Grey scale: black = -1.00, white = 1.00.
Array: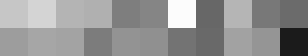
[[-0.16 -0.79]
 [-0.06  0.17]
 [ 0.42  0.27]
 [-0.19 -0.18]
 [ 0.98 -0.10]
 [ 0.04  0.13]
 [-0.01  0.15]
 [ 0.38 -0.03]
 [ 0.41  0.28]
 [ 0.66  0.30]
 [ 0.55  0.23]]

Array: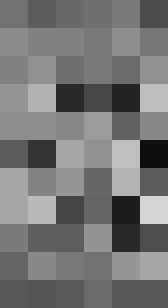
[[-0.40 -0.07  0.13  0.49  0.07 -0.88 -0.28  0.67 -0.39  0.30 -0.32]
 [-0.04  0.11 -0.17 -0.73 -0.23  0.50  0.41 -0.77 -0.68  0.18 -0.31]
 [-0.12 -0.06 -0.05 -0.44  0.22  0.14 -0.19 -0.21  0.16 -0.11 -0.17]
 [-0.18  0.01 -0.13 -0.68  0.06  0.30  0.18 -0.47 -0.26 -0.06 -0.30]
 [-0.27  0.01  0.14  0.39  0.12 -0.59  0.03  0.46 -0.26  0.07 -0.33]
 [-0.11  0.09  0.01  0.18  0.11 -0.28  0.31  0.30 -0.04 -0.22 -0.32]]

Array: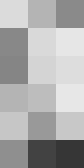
[[ 0.08  0.80  0.73  0.81  0.57 -0.58]
 [ 0.41  0.70  0.66  0.48  0.20 -0.48]
 [ 0.72  0.07  0.04  0.41  0.55  0.12]]

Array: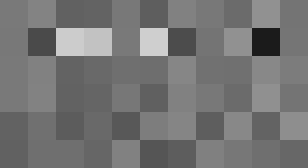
[[-0.09 -0.08 -0.03 -0.09  0.11 -0.19]
 [ 0.14 -0.79  0.07  0.13 -0.22 -0.13]
 [-0.16  0.14 -0.12 -0.16  0.07 -0.07]
 [-0.06 -0.09 -0.11 -0.06 -0.26  0.00]
 [ 0.01 -0.40  0.05  0.01  0.04 -0.27]
 [-0.26  0.62 -0.14 -0.25 -0.02 -0.33]
 [-0.06 -0.05 -0.13 -0.07 -0.31  0.01]
 [-0.22  0.52 -0.18 -0.21 -0.18 -0.20]
 [-0.24  0.60 -0.22 -0.23 -0.28 -0.13]
 [ 0.03 -0.42  0.01  0.02 -0.12 -0.13]
 [-0.05 -0.06 -0.05 -0.05 -0.23 -0.24]]

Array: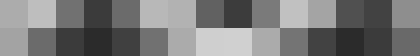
[[ 0.11 -0.18]
 [-0.48 -0.54]
 [-0.37 -0.66]
 [ 0.29 -0.48]
 [ 0.51 -0.09]
 [-0.04  0.34]
 [-0.53  0.63]
 [-0.24  0.62]
 [ 0.40  0.34]
 [ 0.44 -0.11]
 [-0.16 -0.50]
 [-0.54 -0.66]
 [-0.11 -0.54]
 [ 0.49 -0.16]
 [ 0.35  0.28]]

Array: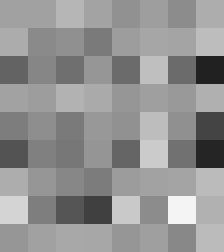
[[ 0.36  0.48 -0.74  0.38 -0.47 -0.71  0.47  0.39  0.47]
 [ 0.10  0.29 -0.16  0.20  0.13 -0.11  0.29  0.91  0.07]
 [ 0.24  0.30  0.50  0.25  0.48  0.59  0.27  0.10  0.25]
 [ 0.14  0.23 -0.16  0.18  0.14 -0.21  0.22  0.58  0.18]
 [ 0.28 -0.04  0.18  0.33  0.19  0.17 -0.03 -0.50  0.31]
 [ 0.43  0.13 -0.13  0.40 -0.04 -0.07  0.06 -0.33  0.32]
 [ 0.26  0.08  0.05  0.23  0.11  0.00  0.18 -0.01  0.26]
 [ 0.26  0.35 -0.22  0.27 -0.02 -0.35  0.36  0.66  0.18]]

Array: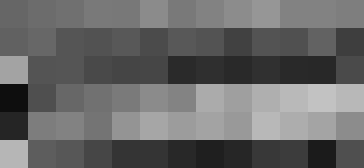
[[-0.01 -0.51 -0.42  0.44  0.10 -0.38]
 [ 0.02 -0.23 -0.69  0.52  0.29 -0.79]
 [ 0.02 -0.37 -0.68  0.45  0.36 -0.53]
 [ 0.18 -0.35 -0.62  0.37  0.44 -0.56]
 [ 0.10 -0.49 -0.68  0.25  0.20 -0.70]
 [ 0.02 -0.35 -0.63  0.34  0.28 -0.76]
 [-0.05 -0.31 -0.67  0.03  0.22 -0.69]
 [ 0.09 -0.41 -0.45  0.09  0.30 -0.59]
 [-0.06 -0.31 -0.46 -0.04  0.16 -0.59]
 [-0.05 -0.36 -0.43 -0.11 -0.09 -0.45]
 [-0.12 -0.33 -0.33 -0.19  0.02 -0.32]
 [-0.15 -0.19 -0.34 -0.38 -0.02 -0.27]
 [-0.20 -0.24  0.28 -0.89 -0.71  0.43]]

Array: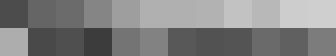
[[ 0.62 -0.03]
 [ 0.61 -0.25]
 [ 0.44 -0.17]
 [ 0.52 -0.34]
 [ 0.40 -0.36]
 [ 0.38 -0.31]
 [ 0.38  0.02]
 [ 0.24 -0.09]
 [ 0.04 -0.53]
 [-0.16 -0.38]
 [-0.21 -0.43]
 [-0.40  0.36]]
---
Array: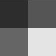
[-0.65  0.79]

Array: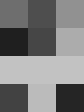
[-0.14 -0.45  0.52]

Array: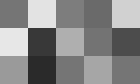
[-0.08 -0.56 -0.08]

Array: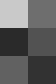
[ 0.58 -0.36]

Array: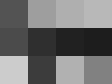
[-0.35 -0.63  0.39]

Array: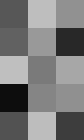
[-0.32  0.20  0.31]

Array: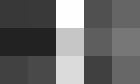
[-0.56 -0.73  0.72]

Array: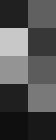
[-0.75 -0.57]

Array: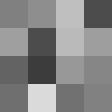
[ 0.00 -0.40  0.19  0.01]
